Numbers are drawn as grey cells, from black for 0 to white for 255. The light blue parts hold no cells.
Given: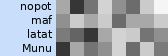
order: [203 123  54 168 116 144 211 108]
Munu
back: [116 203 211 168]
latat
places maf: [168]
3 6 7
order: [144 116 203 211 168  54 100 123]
latat
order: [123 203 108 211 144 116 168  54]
Munu
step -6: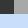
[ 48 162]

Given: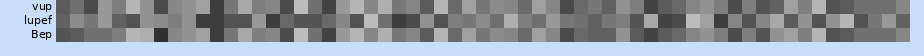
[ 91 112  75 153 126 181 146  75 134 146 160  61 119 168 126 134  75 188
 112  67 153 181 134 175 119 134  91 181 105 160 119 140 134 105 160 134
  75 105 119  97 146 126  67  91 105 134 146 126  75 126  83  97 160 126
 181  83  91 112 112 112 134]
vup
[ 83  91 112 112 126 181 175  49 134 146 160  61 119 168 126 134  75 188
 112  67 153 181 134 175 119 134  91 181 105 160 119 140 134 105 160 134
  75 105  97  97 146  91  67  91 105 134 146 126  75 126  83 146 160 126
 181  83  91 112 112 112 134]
Bep

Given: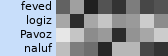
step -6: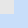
[225]
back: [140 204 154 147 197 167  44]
logiz

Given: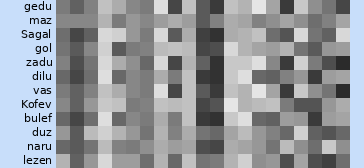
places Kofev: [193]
5 8 10 16
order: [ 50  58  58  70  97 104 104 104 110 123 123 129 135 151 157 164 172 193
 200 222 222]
dilu
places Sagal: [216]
4 8 18 21

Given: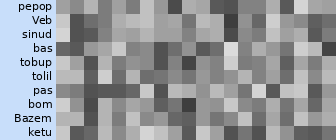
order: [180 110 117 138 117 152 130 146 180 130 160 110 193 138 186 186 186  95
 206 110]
tolil
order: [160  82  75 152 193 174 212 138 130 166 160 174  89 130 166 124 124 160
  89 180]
pepop
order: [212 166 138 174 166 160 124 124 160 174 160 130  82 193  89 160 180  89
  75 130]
sinud

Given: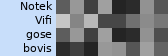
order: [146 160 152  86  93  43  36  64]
Notek
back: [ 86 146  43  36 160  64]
Notek
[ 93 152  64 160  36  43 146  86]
Notek

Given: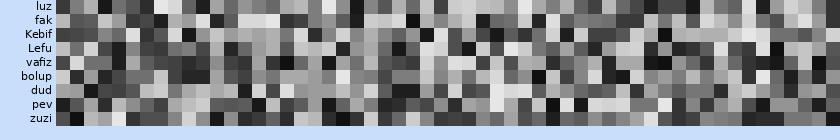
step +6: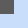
[98]
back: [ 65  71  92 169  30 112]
vafiz

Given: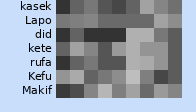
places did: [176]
6 7
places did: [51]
1 3 4 5
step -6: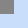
[127]
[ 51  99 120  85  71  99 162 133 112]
kasek
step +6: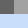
[105 168]
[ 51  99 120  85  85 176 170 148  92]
rufa

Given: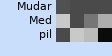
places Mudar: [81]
1
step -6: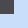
[68]
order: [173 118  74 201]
Med
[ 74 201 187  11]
pil
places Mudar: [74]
2 3 4

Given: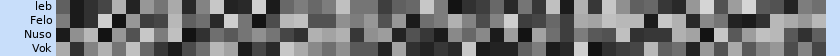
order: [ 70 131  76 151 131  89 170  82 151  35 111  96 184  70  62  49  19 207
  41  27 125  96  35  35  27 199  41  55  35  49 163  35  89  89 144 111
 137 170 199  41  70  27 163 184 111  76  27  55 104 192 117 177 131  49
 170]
Vok
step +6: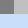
[131 198]
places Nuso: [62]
37
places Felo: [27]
2 26 43 50
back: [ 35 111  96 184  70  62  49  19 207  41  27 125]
Vok

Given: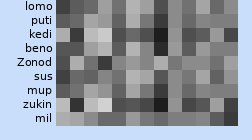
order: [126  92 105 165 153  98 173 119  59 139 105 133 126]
puti
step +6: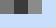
[125  65 145]

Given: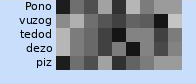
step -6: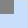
[125]
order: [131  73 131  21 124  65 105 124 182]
dezo

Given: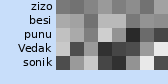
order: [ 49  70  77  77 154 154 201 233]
Vedak
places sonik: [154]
2

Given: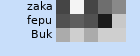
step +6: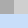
[177 213]
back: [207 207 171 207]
Buk
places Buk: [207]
2 4 5
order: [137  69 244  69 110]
zaka
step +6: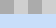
[177 213 177 213]

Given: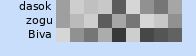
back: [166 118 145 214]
dasok
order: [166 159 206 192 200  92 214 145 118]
dasok

